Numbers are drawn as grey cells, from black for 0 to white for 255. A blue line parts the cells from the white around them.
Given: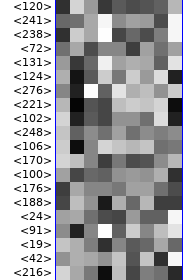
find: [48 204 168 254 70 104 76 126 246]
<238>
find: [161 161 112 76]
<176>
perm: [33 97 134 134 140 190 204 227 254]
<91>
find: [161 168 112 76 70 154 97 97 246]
<24>
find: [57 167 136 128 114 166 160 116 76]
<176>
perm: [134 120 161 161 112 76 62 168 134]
<176>
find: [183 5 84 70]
<221>

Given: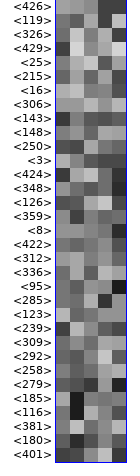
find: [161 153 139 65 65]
<426>
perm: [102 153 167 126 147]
<312>
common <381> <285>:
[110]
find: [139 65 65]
<426>

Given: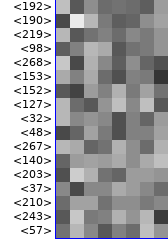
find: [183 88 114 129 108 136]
<219>
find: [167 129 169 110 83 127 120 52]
<153>
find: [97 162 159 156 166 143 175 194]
<140>
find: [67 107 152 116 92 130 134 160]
<48>
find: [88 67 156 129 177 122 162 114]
<152>
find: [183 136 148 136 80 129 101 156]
<32>

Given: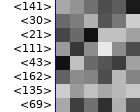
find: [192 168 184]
<135>
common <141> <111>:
[78]
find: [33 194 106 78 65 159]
<43>
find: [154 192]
<135>
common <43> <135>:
[192]
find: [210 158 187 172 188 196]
<135>
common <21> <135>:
[192]

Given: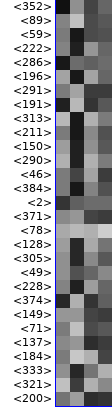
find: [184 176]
<78>
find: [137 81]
<211>
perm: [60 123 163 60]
<291>
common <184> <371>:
[68]
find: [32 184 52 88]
<191>

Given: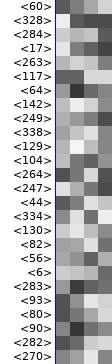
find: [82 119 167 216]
<80>
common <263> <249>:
[126]

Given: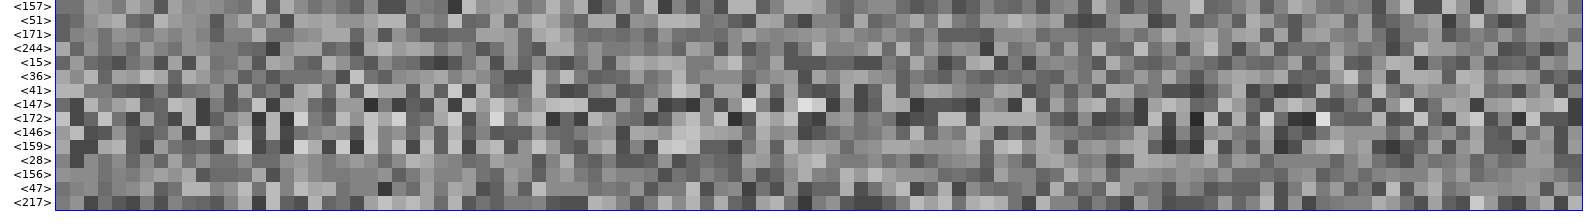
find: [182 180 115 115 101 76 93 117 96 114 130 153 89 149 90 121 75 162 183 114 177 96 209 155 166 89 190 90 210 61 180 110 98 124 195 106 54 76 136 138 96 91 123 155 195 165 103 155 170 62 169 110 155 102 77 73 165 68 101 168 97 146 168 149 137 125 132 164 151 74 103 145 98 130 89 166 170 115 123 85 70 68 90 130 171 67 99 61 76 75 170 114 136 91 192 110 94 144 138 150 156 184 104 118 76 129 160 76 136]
<41>
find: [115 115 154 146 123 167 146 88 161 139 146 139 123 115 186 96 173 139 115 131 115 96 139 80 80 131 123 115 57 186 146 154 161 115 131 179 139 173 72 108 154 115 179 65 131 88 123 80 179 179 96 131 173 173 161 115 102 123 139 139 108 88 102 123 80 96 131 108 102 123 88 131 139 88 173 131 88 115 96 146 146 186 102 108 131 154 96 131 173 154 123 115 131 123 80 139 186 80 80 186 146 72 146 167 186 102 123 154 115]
<157>
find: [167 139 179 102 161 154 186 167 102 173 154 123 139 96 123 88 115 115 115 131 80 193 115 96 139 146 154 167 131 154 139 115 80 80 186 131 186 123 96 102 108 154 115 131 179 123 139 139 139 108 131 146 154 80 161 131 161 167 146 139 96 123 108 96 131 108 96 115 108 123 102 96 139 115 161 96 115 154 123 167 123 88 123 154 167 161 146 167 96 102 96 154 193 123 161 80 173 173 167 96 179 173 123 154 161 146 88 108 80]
<36>
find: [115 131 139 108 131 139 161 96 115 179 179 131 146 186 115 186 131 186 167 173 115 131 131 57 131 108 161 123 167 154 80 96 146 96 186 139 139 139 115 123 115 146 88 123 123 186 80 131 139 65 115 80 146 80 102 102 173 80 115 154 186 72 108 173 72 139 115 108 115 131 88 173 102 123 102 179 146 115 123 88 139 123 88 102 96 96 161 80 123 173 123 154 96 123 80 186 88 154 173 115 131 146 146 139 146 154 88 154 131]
<47>
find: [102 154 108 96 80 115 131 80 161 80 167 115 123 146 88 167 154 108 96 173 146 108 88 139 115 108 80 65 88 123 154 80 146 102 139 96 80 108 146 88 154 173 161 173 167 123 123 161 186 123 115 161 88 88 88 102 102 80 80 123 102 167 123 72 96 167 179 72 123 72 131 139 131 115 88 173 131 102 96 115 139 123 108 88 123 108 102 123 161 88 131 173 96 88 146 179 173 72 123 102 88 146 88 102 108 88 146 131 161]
<15>
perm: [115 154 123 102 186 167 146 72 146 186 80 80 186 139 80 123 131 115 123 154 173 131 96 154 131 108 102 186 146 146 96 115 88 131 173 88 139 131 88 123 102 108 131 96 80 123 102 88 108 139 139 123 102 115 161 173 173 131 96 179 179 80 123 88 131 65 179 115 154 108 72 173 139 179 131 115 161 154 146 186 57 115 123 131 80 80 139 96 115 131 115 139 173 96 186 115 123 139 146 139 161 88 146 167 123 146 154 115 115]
<157>
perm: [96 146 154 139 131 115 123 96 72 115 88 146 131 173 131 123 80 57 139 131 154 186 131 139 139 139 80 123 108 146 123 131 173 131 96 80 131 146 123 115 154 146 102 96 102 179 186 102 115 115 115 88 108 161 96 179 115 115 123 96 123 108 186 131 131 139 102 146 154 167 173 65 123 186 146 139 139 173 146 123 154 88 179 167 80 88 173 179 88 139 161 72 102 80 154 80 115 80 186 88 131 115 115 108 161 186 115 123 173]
<157>

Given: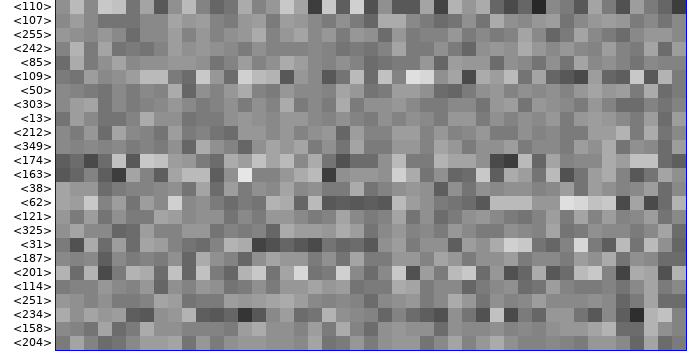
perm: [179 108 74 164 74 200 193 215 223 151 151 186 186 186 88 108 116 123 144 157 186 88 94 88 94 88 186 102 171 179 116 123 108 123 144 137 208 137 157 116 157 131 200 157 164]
<62>
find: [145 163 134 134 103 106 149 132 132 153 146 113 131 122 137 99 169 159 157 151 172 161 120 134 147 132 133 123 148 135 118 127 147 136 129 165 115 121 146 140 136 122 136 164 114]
<325>
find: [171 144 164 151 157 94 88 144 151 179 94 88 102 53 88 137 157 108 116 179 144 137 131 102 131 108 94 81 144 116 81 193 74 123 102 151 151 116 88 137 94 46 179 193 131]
<234>

